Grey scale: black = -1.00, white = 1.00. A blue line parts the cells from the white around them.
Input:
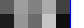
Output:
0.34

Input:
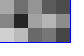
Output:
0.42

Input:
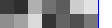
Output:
0.61

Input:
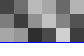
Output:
0.03

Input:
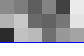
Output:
-0.07

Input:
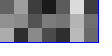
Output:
0.41

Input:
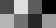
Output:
-0.27

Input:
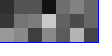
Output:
-0.41
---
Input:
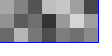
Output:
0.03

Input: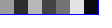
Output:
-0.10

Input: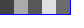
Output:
-0.16

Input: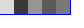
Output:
-0.06

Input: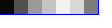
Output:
0.21

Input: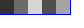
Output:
-0.16

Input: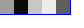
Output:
0.24

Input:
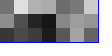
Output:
-0.10

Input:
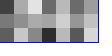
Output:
0.23

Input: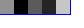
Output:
-0.29
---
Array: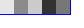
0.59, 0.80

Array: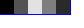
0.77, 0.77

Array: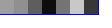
-0.90, 0.57

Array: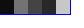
-0.47, 0.56

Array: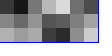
-0.34, 0.71

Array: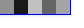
0.51, 0.51

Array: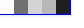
0.66, 0.98

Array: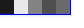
0.03, 0.83
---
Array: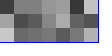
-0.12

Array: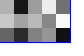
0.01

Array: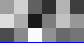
0.97

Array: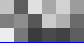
-0.54

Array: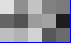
0.65

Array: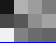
-0.15

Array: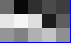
0.38

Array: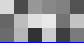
-0.61
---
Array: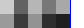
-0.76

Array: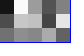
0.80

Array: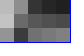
-0.42

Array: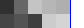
0.66

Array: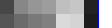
-0.78

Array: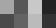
-0.60

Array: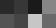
-0.18

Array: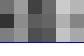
0.04

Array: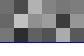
0.18
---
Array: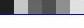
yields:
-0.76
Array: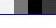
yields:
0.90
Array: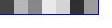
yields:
-0.47
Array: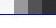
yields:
0.93
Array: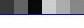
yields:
-0.56
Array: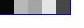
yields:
-0.94
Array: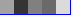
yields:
0.27
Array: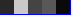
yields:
-0.69
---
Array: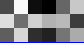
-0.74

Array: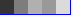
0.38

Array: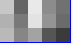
0.28

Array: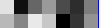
-0.99

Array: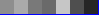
0.55

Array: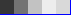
0.52

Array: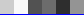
-0.15

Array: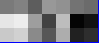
0.36

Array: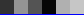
-0.95

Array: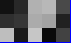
0.55
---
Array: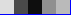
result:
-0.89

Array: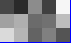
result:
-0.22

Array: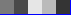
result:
0.80

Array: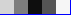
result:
-0.89

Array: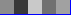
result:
0.58

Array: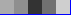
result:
-0.60

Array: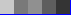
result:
0.13

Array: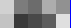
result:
-0.43

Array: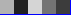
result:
0.67

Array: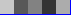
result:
0.02
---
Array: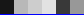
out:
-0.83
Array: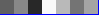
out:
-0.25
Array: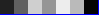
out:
-0.74
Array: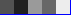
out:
-0.36
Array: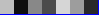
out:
0.50
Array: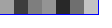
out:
0.27
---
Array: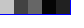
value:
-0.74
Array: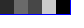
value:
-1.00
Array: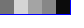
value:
-0.91
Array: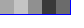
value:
-0.16
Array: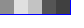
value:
-0.50
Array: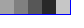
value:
0.55
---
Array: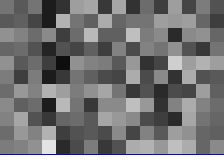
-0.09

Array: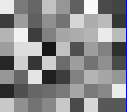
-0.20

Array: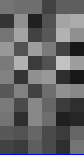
-0.14

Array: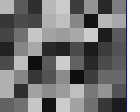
-0.63

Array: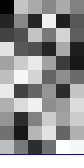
0.33

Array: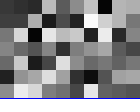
-0.68

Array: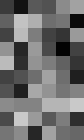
-0.30

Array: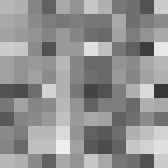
0.04
